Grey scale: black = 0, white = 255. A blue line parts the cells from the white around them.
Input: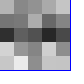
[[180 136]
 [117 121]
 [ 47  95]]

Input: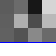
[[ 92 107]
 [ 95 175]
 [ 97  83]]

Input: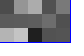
[[ 76 149]
 [ 91  92]
 [180 196]]

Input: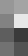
[[151 164]
 [130 231]
 [ 94  58]]

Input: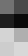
[[114  73]
 [ 30  10]
 [212 175]]

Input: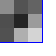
[[141  83]
 [ 78  36]
 [ 81 175]]
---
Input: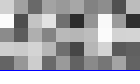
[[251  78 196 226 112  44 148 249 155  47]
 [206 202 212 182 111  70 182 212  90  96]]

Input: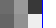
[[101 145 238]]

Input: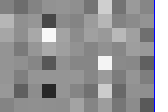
[[182 144 150  71 139 132 156 182 131 139 147]
 [148 122 150 170 159 146 133 145 135 158 153]
 [149 127 149 149 149 150 135 155 124 149 126]
 [132 143 144 143 142 163 133 157 118 140  89]]

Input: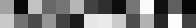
[[201 115  75 149  65  27 231 234 202  76 179  39 253  67]]

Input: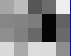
[[134 132 125   5  98]
 [218 170 220 219 142]]

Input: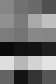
[[144 123 170 192]
 [ 10  17  19  31]
 [ 99  19  51  86]]

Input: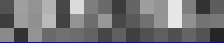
[[ 61 157 144 186  66 147 109 151  72  89 113 149 231 144 115 120]]

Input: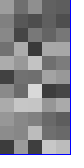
[[128  87  77  95  78]
 [113 172  57 168 167]
 [ 65 113 111 163 152]
 [171 198 197 150 170]
 [140 135 188 111 105]]
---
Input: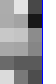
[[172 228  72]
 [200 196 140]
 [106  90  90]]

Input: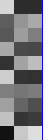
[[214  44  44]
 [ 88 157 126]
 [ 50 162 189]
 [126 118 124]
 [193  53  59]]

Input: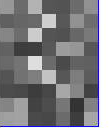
[[152 108 179  85  83 108 144]
 [133 109 204  84  81 103 121]
 [105 116 222 107  74  98  96]
 [ 76  73  60  71 167 133  66]
 [159 162  74  71 108  61 166]]

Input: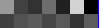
[[153  65  49 109  32 210   1]]

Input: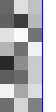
[[103 222 193]
 [225 249 114]
 [ 40 141 202]
 [243 167 220]]

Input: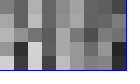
[[127  98 177 101 139 162 100  95  70]
 [180 145 115  93 169 121  79 124 113]
 [207  59 208  66 189 150 127 132  46]]

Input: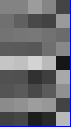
[[131 131 156 133  68]
 [115 118 120 114 107]
 [197 192 211 186  22]
 [ 84  90  72  91 144]
 [ 65  70  29  41 185]]

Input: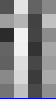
[[ 82 228  99 136]
 [ 43 242  68 140]
 [ 97 221  71 156]
 [116 192  73 143]]

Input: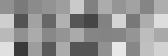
[[144 122 139 147 158 202 129 172 149 162 133 173]
 [185 145 171 136 148 170 133 132 133 149 189 169]]
